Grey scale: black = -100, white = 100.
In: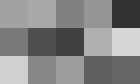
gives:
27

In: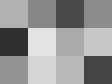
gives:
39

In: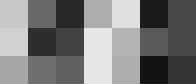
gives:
57

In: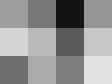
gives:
23

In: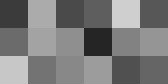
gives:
-54

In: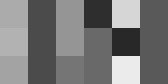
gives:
34

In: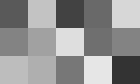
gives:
-30

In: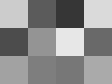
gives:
60

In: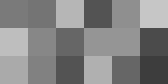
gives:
-4

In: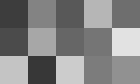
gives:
-52
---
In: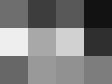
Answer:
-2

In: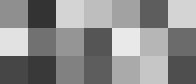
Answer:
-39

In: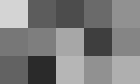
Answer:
37

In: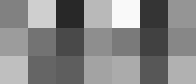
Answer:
39

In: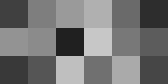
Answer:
-45

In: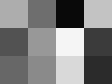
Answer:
-66

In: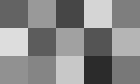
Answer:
-6

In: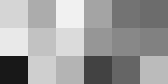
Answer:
47
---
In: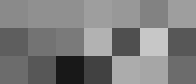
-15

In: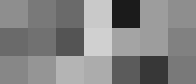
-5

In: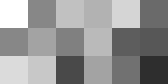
-64

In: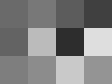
16

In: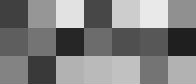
40

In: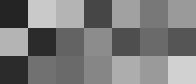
64

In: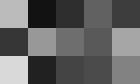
2

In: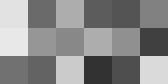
71

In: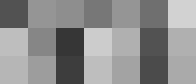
33

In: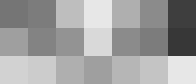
81
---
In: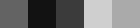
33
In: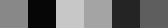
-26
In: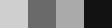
-86
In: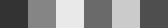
-39
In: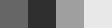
82
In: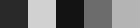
41
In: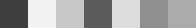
34
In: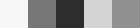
13
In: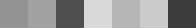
-53
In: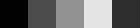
-65
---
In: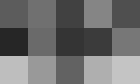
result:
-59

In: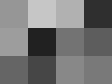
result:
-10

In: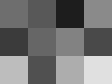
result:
2

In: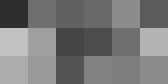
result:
-46

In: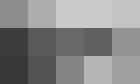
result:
-18

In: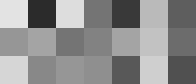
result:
-9
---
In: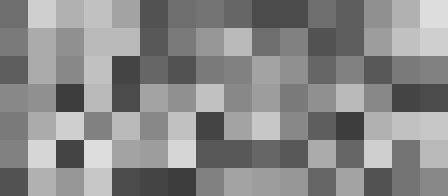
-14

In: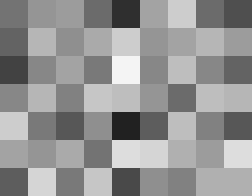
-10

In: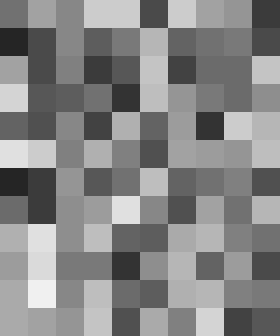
-11

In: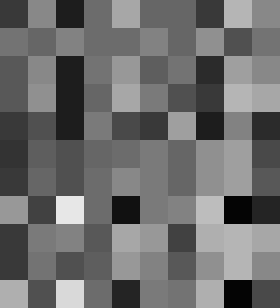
-55

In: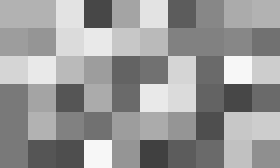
40

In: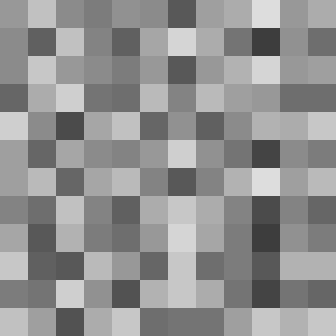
19

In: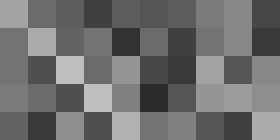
28

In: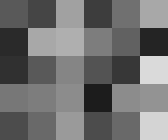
-30

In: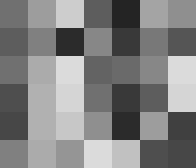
-12
